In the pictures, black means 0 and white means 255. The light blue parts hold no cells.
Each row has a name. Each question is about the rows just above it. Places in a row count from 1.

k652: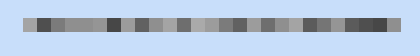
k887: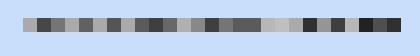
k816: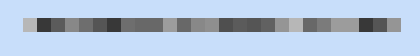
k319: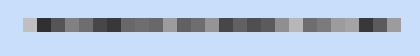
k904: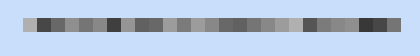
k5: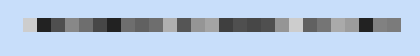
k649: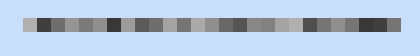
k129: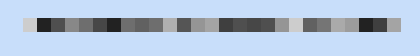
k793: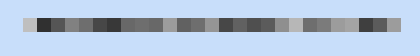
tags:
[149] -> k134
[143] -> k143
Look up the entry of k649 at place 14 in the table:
k143
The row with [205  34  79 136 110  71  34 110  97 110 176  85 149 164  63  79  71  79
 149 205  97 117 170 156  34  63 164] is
k129
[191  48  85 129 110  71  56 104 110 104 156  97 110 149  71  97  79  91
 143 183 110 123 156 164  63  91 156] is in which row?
k793
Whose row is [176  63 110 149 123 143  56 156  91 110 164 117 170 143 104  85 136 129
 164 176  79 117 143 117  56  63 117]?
k649
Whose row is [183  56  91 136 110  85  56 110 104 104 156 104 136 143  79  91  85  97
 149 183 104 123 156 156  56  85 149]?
k816
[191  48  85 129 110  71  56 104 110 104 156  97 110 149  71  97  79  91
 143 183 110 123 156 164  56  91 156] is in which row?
k319

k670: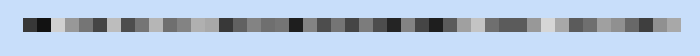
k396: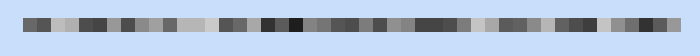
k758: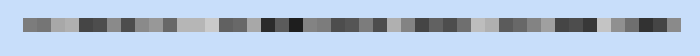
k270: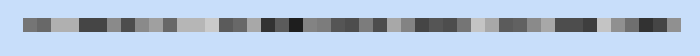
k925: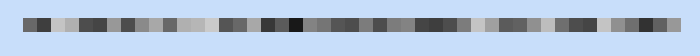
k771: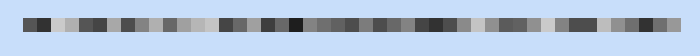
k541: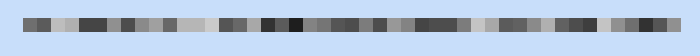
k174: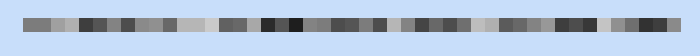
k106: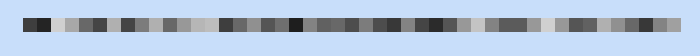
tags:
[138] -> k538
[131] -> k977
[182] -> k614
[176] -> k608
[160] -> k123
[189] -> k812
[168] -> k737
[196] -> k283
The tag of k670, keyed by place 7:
k812
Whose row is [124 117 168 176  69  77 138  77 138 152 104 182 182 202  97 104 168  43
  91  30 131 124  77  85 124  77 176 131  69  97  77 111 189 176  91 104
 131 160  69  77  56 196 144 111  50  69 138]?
k758
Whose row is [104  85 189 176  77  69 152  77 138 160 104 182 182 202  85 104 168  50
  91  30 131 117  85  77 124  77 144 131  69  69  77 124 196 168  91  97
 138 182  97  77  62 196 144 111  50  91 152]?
k396
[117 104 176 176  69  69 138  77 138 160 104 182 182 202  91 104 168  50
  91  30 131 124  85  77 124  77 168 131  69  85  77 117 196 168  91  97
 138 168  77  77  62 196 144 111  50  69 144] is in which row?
k270

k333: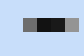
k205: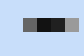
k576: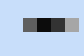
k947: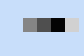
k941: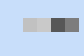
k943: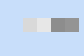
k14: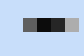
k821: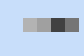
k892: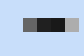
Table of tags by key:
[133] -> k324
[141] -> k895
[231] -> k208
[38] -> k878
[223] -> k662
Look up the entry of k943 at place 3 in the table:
k895
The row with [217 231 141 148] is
k943
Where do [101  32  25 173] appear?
k892

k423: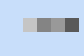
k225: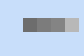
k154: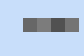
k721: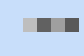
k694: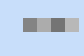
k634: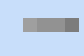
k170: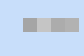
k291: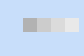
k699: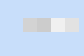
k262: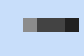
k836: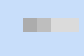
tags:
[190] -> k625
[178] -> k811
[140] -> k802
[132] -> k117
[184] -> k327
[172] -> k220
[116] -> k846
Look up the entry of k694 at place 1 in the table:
k117
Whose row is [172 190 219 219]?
k836

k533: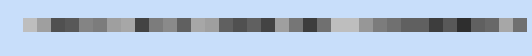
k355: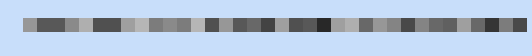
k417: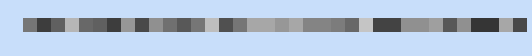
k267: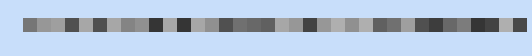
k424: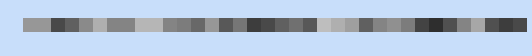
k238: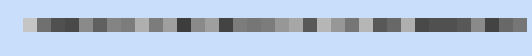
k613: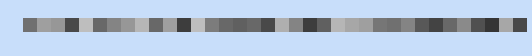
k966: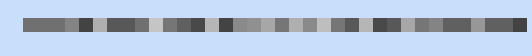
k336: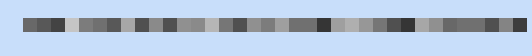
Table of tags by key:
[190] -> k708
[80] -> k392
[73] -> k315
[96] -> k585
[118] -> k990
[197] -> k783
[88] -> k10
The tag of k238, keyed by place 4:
k315
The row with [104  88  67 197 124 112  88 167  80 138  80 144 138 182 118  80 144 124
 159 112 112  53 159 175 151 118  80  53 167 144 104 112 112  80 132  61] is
k336
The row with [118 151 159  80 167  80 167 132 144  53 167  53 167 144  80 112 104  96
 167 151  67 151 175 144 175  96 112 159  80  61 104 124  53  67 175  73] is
k267

